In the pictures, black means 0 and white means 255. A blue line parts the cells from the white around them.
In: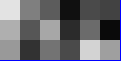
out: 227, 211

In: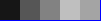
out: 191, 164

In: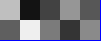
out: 239, 191

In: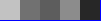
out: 194, 140

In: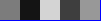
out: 212, 152

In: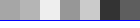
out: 238, 203

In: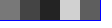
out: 209, 120
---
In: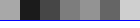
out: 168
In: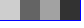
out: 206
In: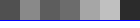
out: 80
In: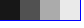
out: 23
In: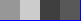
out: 151
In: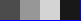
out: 76
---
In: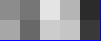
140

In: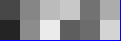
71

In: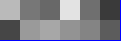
186

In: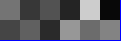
116

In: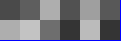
74

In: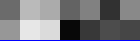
107

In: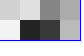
210

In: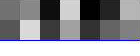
114

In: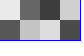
233
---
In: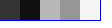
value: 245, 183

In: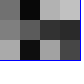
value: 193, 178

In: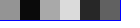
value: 219, 169

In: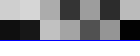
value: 214, 207

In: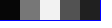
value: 242, 119

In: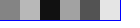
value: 229, 184

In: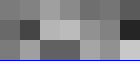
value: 200, 187

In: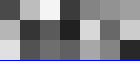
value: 244, 224

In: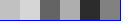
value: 214, 193

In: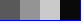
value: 202, 148
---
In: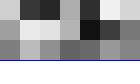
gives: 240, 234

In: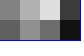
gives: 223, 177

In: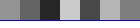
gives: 203, 182

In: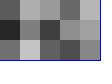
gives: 196, 182

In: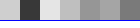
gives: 229, 207

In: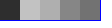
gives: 194, 175

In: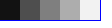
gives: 242, 173

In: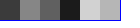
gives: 210, 182

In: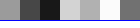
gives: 251, 211

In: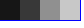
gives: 200, 144
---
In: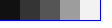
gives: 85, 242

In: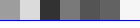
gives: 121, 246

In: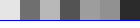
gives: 83, 229

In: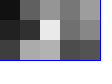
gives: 234, 234

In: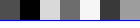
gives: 109, 246

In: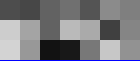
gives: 186, 211

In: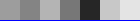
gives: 119, 228

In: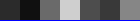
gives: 207, 207

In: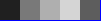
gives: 175, 213

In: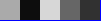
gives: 215, 215
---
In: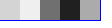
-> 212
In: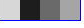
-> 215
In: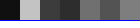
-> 16
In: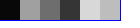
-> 8
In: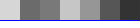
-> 214
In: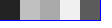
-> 35
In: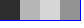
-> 46
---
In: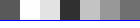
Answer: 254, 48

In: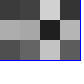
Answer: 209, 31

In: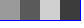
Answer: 208, 60

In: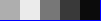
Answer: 235, 11

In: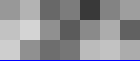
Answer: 212, 57

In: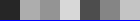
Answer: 216, 38

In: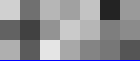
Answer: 229, 35
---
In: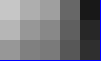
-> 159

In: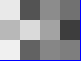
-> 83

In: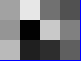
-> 231

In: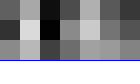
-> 176

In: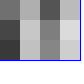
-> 175

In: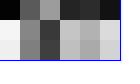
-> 36

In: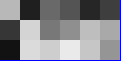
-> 84

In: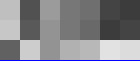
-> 111

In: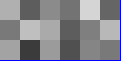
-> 115

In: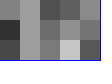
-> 80
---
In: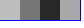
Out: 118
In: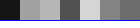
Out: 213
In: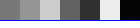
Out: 47
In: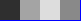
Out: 164
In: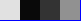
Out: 9
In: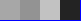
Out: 147
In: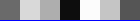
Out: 252
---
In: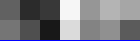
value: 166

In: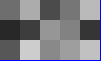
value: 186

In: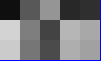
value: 47

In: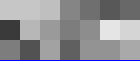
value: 104

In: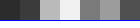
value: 80

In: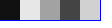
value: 209

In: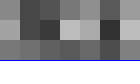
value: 156

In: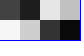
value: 193
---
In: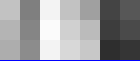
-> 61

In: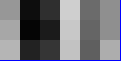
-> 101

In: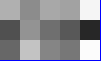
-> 88

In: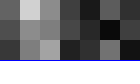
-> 10

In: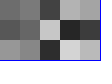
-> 38

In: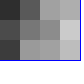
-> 140

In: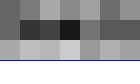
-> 89

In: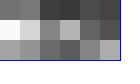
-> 99

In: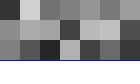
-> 193

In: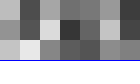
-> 196
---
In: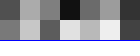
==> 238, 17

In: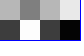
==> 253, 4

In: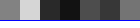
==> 214, 18

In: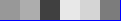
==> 232, 64

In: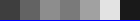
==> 227, 25

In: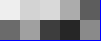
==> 238, 38

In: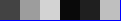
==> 211, 9

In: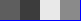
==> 233, 60

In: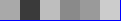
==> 204, 58
